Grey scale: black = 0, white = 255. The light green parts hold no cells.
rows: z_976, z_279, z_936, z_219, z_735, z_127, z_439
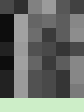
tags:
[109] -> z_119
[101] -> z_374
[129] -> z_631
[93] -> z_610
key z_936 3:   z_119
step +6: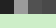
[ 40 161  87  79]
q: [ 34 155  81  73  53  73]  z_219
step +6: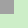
[167]
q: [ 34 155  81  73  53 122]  z_439
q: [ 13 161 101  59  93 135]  z_735

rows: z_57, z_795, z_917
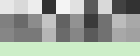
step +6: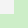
[250]
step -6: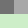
[107 162]
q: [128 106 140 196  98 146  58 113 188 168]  z_795
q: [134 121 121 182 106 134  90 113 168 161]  z_917

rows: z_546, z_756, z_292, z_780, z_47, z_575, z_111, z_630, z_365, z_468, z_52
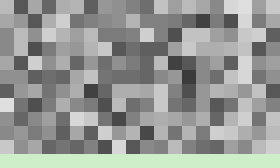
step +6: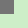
[122]
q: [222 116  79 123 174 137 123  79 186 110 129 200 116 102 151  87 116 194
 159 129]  z_630

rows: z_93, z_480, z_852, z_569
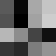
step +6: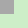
[174]
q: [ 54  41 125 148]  z_569
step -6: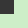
[48]
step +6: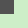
[88]
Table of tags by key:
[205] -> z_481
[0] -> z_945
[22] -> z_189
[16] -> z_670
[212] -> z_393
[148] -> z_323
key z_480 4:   z_481

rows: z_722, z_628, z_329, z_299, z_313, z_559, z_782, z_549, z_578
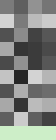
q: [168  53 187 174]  z_549
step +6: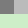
[129 193]
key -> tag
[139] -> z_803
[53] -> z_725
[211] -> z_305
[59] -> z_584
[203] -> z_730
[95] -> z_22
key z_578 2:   z_730
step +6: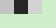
[201  44 217]

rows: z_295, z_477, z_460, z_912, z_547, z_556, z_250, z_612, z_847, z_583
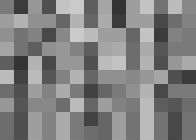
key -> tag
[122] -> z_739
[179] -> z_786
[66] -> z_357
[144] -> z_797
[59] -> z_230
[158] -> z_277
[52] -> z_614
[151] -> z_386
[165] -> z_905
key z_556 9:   z_797
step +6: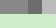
[142 142 115 193]

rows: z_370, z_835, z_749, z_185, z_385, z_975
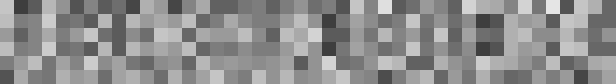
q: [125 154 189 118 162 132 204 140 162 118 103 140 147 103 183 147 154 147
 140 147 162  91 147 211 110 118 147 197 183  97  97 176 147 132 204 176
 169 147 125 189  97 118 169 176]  z_385
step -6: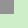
[141]
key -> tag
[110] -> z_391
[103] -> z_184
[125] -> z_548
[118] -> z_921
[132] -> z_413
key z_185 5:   z_391

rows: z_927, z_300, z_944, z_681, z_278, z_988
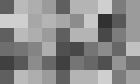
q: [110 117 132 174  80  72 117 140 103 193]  z_681
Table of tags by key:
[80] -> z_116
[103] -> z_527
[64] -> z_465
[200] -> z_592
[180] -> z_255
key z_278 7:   z_527
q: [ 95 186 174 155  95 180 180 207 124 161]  z_988

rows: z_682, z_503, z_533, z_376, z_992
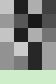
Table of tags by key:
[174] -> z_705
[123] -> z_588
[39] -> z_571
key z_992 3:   z_571
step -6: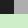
[ 25 168]
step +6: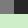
[129  45]
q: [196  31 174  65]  z_682
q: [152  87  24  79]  z_503
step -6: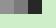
[140 117  33]

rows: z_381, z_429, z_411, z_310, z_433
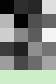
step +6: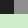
[ 38 149]
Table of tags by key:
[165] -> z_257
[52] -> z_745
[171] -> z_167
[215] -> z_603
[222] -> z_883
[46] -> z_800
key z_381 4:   z_883
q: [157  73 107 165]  z_433
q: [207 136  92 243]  z_411

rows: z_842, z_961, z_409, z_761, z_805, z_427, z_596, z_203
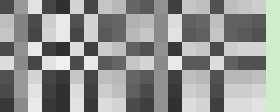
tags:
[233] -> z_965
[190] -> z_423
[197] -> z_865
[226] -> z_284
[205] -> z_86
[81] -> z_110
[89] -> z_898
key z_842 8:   z_865
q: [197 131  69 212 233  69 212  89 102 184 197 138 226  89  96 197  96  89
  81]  z_409
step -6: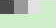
[ 69 147 220]
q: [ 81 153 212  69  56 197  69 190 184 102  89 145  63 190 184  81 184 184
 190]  z_427
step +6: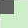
[102]

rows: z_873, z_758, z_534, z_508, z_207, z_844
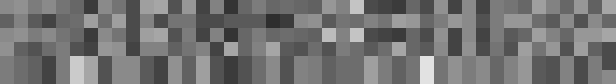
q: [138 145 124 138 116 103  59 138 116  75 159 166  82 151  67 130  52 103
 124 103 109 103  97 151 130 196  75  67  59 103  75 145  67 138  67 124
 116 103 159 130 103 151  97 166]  z_873
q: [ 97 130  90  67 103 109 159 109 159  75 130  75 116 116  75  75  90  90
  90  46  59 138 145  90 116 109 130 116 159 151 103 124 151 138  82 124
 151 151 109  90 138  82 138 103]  z_758
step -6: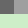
[ 97 153]
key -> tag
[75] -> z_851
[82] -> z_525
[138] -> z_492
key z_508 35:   z_851
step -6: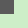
[84]
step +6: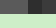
[96 96 52 65]

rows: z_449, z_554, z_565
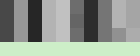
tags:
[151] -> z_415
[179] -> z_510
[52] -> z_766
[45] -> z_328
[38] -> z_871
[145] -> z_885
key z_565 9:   z_885
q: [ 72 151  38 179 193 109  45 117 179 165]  z_449

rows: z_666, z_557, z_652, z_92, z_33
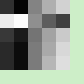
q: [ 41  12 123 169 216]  z_92
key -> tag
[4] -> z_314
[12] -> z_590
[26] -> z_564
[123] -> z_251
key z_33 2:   z_590

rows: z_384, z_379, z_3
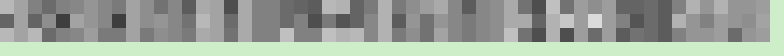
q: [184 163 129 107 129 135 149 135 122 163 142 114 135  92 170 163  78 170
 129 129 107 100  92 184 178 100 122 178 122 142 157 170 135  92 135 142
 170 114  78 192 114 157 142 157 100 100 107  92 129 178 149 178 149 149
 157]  z_384
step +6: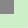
[141]
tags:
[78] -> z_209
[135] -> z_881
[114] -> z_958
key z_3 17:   z_958

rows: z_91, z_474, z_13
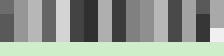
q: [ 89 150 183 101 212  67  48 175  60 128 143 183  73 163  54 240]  z_13
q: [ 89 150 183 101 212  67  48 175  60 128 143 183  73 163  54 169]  z_474

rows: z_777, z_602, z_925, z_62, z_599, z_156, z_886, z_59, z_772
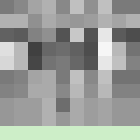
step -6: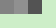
[124 138  77]
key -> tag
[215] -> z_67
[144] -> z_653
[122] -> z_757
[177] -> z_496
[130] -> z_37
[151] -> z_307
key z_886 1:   z_37

